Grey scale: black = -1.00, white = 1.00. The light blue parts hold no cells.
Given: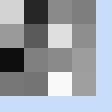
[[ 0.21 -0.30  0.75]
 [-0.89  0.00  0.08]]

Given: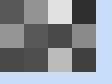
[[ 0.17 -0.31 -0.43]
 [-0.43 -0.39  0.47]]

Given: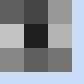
[[ 0.53 -0.76  0.41]
 [ 0.07 -0.26 -0.09]]

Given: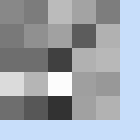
[[-0.05  0.13  0.26]
 [-0.14 -0.14 -0.50]]

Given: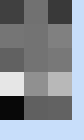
[[-0.08 -0.10  0.00]
 [-0.24 -0.10 -0.06]]

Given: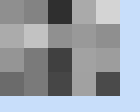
[[ 0.34  0.52  0.13]
 [ 0.17 -0.04 -0.50]]

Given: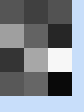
[[ 0.25 -0.22 -0.70]
 [-0.59  0.31  0.94]]

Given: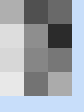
[[ 0.73  0.11 -0.66]
 [ 0.69  0.05 -0.07]]

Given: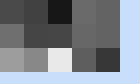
[[-0.13 -0.46 -0.45]
 [ 0.23  0.07  0.83]]
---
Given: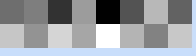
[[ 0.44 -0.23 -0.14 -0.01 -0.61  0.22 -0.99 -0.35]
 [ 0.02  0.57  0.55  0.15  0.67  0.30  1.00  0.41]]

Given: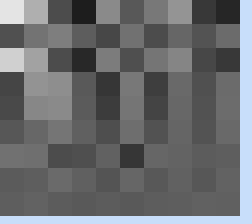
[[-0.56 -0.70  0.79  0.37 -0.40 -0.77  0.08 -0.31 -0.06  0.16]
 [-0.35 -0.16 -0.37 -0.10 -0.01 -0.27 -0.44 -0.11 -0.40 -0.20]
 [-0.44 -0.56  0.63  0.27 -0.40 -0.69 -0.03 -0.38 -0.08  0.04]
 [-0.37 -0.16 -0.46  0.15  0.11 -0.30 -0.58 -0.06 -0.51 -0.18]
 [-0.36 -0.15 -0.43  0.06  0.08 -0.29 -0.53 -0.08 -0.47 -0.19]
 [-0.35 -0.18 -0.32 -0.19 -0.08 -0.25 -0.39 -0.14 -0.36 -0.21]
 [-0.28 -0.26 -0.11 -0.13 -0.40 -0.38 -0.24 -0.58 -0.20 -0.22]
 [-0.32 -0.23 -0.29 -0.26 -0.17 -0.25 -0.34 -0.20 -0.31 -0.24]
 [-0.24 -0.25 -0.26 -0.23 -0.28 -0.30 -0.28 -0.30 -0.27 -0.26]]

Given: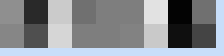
[[-0.98 -0.12  0.12 -0.68  0.59 -0.12 -0.01 -0.01  0.77]
 [-0.88 -0.47  0.05 -0.38  0.68 -0.01 -0.01  0.02  0.58]]

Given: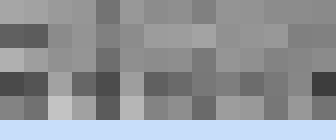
[[ 0.10  0.08  0.30  0.27  0.21  0.18 -0.10  0.19  0.10  0.12  0.00  0.16
   0.15  0.10]
 [ 0.00  0.01 -0.25 -0.28  0.09  0.16  0.00  0.10  0.22  0.23  0.28  0.14
   0.17  0.19]
 [ 0.05  0.09  0.38  0.24  0.14  0.17 -0.14  0.12  0.10  0.11 -0.05  0.17
   0.13  0.03]
 [ 0.06 -0.52 -0.42 -0.34  0.27 -0.20 -0.40  0.24 -0.25 -0.17 -0.06 -0.01
  -0.15 -0.05]
 [ 0.19 -0.10  0.03 -0.11  0.53  0.26 -0.29  0.43  0.03  0.11 -0.17  0.23
   0.20 -0.07]]

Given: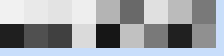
[[ 0.47 -0.05  0.89  0.83  0.78  0.87  0.41 -0.18  0.76]
 [-0.75  0.13 -0.76 -0.37 -0.50  0.71 -0.83  0.51 -0.05]]

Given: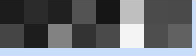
[[-0.41 -0.42 -0.78 -0.66 -0.75 -0.35 -0.83  0.50]
 [-0.39 -0.24 -0.46 -0.77  0.02 -0.60 -0.42  0.91]]

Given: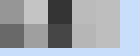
[[ 0.47  0.49  0.18  0.54 -0.59]
 [ 0.43  0.49 -0.18  0.25 -0.45]]

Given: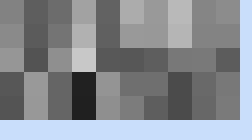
[[ 0.04  0.10  0.02 -0.26 -0.15  0.27 -0.23  0.35  0.20  0.45]
 [ 0.03  0.03  0.08 -0.29 -0.09  0.39 -0.25  0.20  0.19  0.42]
 [-0.05 -0.28  0.18 -0.35  0.12  0.57 -0.31 -0.32 -0.26 -0.06]
 [-0.18 -0.06 -0.32  0.20 -0.21 -0.74  0.16 -0.13 -0.13 -0.41]
 [-0.19 -0.04 -0.34  0.19 -0.21 -0.75  0.12 -0.03 -0.26 -0.41]]

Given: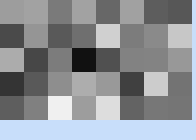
[[-0.27 -0.32  0.23  0.27 -0.04  0.27 -0.19  0.26]
 [ 0.08  0.56 -0.42  0.17 -0.30 -0.13  0.63 -0.03]
 [ 0.03  0.19  0.35 -0.44 -0.03 -0.87 -0.37  0.02]
 [ 0.60 -0.10 -0.59 -0.30  0.11  0.36  0.20 -0.50]
 [-0.07 -0.08 -0.26  0.00  0.88  0.23  0.73 -0.22]]
